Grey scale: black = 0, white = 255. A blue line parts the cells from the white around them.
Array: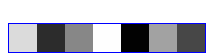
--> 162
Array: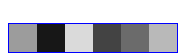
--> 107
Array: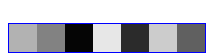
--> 204
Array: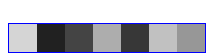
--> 193
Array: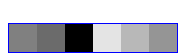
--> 184
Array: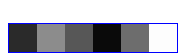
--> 109
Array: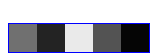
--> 83
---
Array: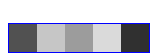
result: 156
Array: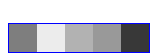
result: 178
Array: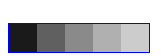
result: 138
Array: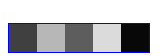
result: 93
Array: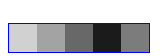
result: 104
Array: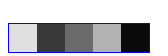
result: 107
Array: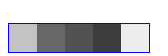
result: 82
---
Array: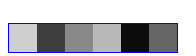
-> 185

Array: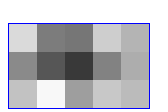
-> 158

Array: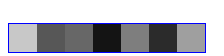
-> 126

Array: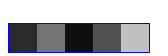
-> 15

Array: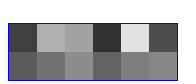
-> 99

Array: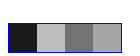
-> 190
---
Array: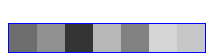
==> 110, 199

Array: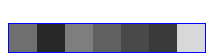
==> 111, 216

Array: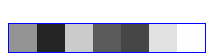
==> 148, 254

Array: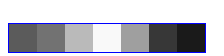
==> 91, 26

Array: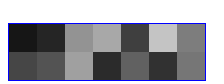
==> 22, 118

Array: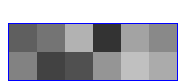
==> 95, 171

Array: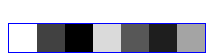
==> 255, 164

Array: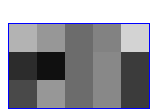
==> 179, 59
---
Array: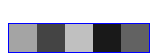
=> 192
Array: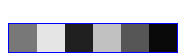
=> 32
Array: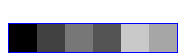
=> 119
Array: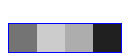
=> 173
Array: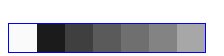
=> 63
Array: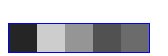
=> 149
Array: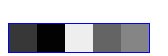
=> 238
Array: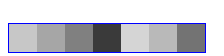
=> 128
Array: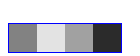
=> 161
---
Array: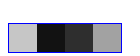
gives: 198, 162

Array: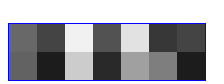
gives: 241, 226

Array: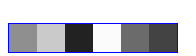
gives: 251, 202

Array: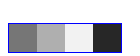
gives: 242, 175

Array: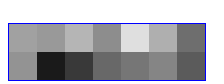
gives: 223, 181

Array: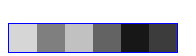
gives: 214, 193
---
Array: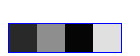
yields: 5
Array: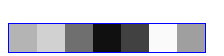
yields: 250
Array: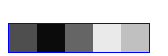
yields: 234
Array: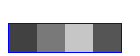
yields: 198
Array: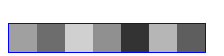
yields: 182
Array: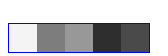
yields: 46
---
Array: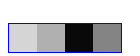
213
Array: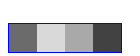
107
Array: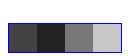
67
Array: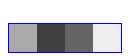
170
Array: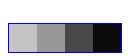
196
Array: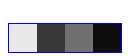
233
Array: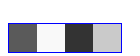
90
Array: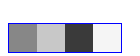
135
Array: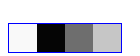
249
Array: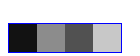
18
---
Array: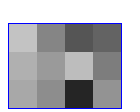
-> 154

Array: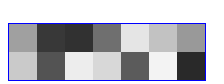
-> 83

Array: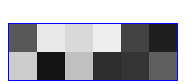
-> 19

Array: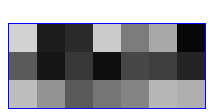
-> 22

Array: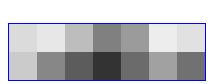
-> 135

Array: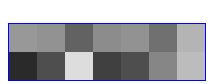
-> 78
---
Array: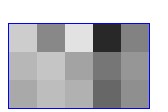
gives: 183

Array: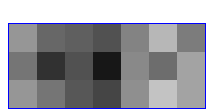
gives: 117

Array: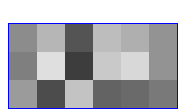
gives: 127

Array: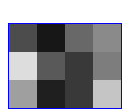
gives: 221

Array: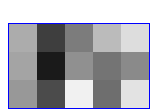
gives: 164

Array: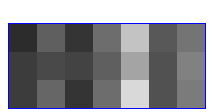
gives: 60

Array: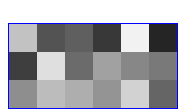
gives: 62

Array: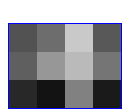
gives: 95

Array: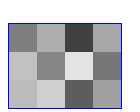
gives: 193
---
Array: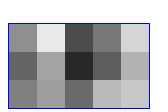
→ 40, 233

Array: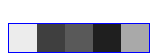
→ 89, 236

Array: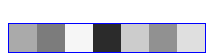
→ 43, 246

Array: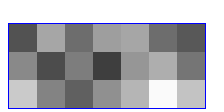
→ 62, 250

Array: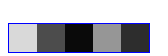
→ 10, 217

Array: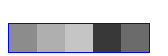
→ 197, 197

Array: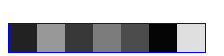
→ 124, 223
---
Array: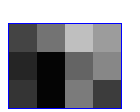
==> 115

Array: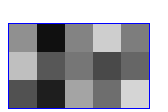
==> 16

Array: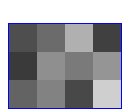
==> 107

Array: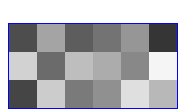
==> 164

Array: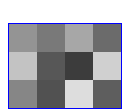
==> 121

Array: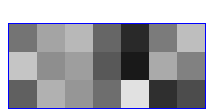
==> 164
